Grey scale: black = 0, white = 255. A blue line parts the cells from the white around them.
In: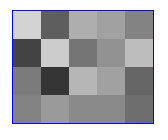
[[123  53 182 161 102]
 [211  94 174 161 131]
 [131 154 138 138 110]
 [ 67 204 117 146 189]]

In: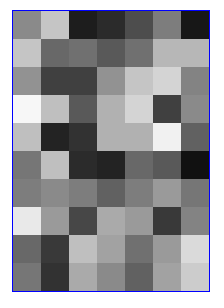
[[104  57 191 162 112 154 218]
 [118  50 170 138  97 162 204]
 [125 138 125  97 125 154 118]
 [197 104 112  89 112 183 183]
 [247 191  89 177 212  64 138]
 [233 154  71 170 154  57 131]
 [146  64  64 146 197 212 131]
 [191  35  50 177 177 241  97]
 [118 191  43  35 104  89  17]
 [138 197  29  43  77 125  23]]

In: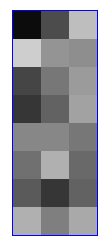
[[ 12  76 190]
 [176 127 169]
 [ 54  98 162]
 [ 69 119 155]
 [206 148 142]
 [135 135 119]
 [112 176 105]
 [ 90  54  98]]

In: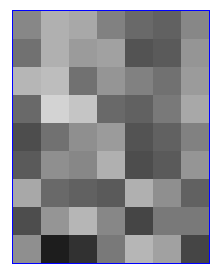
[[105 211 197 105  97 121 168]
 [ 77 149 182 135  69 121 121]
 [135 176 168 129 105  97 135]
 [113 176 155 161  83  90 149]
 [ 77 113 143 155  83  97 129]
 [ 90 143 135 176  77  90 149]
 [182 189 113 149 129 113 155]
 [168 105  97  90 176 143  97]
 [143  29  49 121 182 161  69]]

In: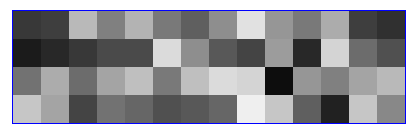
[[ 56  62 185 128 179 121  95 142 225 150 121 172  62  48]
 [114 172 108 164 191 121 191 219 212  13 150 128 164 185]
 [198 164  68 114 102  80  88 102 239 198  95  33 198 136]
 [ 27  40  56  74  74 219 142  88  68 156  40 212 108  80]]

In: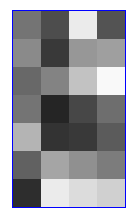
[[116  77 235  83]
 [ 45 235 220 208]
 [104 131 194 249]
 [138  57 151 159]
 [ 97 165 144 124]
 [116  37  71 110]
 [180  51  57  91]]

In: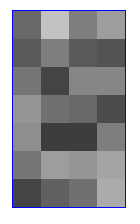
[[118 157 149 164]
 [118  68 134 134]
 [104 194 126 157]
 [ 68  96 112 171]
 [149 112 104  75]
 [ 89 126  89  83]
 [142  61  61 126]]
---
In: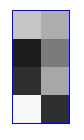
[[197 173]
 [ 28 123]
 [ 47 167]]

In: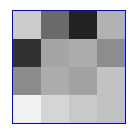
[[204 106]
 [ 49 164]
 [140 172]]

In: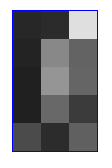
[[ 39  43]
 [ 35 136]
 [ 32 149]]

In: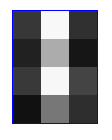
[[ 55 248]
 [ 33 172]
 [ 57 247]]

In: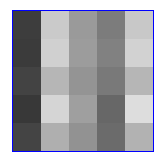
[[ 61 202]
 [ 59 208]
 [ 67 182]]

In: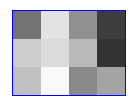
[[114 227]
 [206 219]
 [192 249]]

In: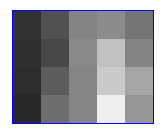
[[50 81]
 [48 71]
 [45 92]]
